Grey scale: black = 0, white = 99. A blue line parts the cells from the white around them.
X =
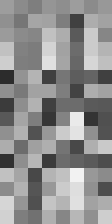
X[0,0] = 61
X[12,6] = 59
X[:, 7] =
[59, 63, 52, 70, 74, 25, 63, 34, 31, 32, 78, 30, 54, 30, 67, 80]
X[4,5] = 40
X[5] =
[17, 57, 70, 25, 46, 36, 39, 25]
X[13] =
[54, 69, 33, 59, 79, 86, 56, 30]
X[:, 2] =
[49, 64, 52, 48, 48, 70, 63, 69, 49, 32, 62, 71, 28, 33, 31, 44]
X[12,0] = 75
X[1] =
[56, 46, 64, 63, 49, 25, 67, 63]
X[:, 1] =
[54, 46, 54, 50, 49, 57, 47, 55, 64, 69, 42, 55, 64, 69, 58, 49]
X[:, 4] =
[55, 49, 67, 63, 64, 46, 49, 42, 51, 79, 45, 42, 75, 79, 70, 52]
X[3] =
[75, 50, 48, 82, 63, 42, 79, 70]
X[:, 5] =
[61, 25, 35, 42, 40, 36, 26, 42, 91, 88, 28, 38, 94, 86, 87, 71]
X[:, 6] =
[54, 67, 79, 79, 83, 39, 67, 35, 20, 56, 68, 35, 59, 56, 63, 56]
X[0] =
[61, 54, 49, 58, 55, 61, 54, 59]
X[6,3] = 63
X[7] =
[23, 55, 69, 25, 42, 42, 35, 34]
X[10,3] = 68

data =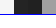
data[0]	95
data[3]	62
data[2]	13

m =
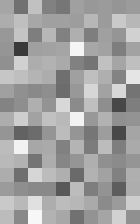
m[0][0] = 64
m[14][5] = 71
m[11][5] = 58
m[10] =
[73, 94, 65, 66, 50, 70, 48, 73, 49, 66]
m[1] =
[67, 74, 65, 62, 62, 61, 71, 60, 78, 71]
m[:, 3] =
[50, 62, 71, 63, 69, 67, 55, 57, 75, 58, 66, 67, 73, 53, 67, 69]
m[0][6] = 59
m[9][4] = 73
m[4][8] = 64
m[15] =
[73, 53, 96, 69, 65, 44, 57, 64, 81, 56]
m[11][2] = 45
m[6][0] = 62
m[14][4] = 73
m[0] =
[64, 44, 75, 50, 46, 62, 59, 60, 58, 60]
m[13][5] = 73
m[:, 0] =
[64, 67, 59, 58, 56, 77, 62, 51, 67, 58, 73, 72, 67, 60, 78, 73]
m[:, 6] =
[59, 71, 49, 65, 45, 74, 83, 74, 59, 46, 48, 68, 69, 49, 66, 57]
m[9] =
[58, 38, 42, 58, 73, 58, 46, 61, 28, 64]
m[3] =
[58, 22, 62, 63, 64, 95, 65, 63, 49, 63]
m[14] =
[78, 72, 87, 67, 73, 71, 66, 54, 60, 80]
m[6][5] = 59
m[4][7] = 75
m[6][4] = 42
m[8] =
[67, 80, 63, 75, 72, 94, 59, 69, 56, 57]
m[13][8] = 36

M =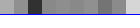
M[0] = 67
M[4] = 55
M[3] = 53

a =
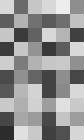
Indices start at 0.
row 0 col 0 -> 84
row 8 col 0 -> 27
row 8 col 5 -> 61
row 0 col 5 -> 55
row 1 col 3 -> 35
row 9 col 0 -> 17
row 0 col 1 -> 41
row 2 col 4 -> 70
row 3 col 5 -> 84
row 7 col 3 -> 61
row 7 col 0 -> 78
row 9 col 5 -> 83
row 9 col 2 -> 78
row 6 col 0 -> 34
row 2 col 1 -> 23
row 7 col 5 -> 78
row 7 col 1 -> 68
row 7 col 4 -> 87

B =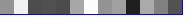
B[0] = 57
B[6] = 98
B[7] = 57

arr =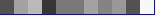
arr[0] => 31
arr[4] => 47
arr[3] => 21

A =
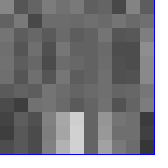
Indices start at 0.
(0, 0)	52
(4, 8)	31
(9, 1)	34
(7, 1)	24
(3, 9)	30
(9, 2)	29
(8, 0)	26
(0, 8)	28
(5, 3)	33
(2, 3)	35
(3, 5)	38
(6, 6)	41
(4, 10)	53
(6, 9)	40
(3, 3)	31
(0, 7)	39
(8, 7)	58
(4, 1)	36
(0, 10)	36
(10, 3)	50
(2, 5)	36
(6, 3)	45
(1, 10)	43
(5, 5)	36
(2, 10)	49
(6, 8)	39
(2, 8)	33
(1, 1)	47
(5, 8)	31
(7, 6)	39
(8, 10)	23
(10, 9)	42
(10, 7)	63
